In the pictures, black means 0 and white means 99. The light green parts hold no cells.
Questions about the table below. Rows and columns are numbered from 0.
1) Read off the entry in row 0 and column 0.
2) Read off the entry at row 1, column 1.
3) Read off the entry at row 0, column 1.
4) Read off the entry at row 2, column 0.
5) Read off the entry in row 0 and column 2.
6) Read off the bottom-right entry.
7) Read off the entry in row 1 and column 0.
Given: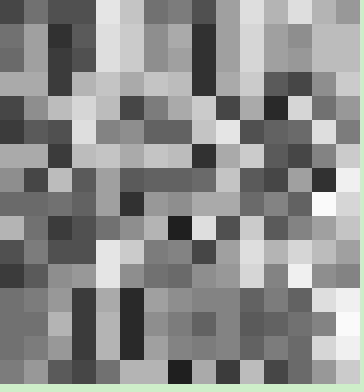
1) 27
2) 62
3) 44
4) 41
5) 31
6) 79
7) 44

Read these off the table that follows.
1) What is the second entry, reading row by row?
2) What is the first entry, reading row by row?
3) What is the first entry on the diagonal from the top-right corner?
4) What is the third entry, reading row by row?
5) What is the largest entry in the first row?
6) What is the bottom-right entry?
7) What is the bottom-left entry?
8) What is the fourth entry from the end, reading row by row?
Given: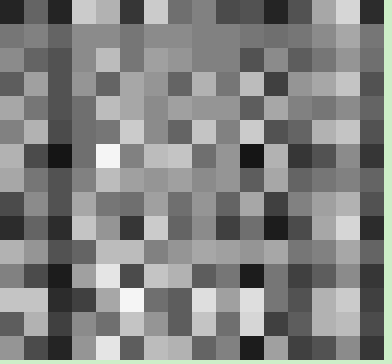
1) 39
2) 14
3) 17
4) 14
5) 83
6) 21
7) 58
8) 25

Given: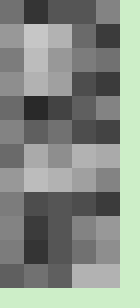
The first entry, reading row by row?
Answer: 44
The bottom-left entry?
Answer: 37
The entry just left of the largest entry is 59
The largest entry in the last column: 69
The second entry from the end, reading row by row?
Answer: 69
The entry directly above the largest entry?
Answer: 20
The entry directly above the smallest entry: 69
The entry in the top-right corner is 51
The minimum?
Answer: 16
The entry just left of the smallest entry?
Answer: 41
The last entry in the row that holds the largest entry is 23
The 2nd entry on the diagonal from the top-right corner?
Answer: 41
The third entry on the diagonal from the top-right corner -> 59

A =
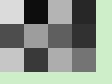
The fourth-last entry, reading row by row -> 77
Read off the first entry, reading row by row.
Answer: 85
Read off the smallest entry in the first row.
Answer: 5
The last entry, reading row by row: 45

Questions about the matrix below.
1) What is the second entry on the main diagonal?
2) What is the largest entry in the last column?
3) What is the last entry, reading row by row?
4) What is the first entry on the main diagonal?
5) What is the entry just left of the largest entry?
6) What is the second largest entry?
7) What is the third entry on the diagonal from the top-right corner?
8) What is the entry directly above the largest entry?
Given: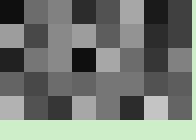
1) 28
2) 50
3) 39
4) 6
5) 17
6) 69
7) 42
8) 32

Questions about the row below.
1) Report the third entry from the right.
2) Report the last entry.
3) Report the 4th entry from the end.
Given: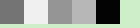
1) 58
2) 1
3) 93

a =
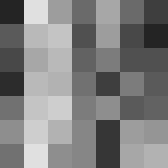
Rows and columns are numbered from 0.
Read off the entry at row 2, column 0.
28
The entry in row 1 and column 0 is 35
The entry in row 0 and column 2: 61
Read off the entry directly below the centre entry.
48
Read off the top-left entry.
14
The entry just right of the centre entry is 24
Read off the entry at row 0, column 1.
87
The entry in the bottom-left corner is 44
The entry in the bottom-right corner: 69

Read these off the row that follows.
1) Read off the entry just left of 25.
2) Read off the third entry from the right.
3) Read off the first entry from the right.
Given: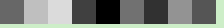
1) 85
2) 19
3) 33

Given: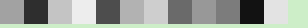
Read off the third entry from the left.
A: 76
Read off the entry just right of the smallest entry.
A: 88
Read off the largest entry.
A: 92
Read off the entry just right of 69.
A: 80
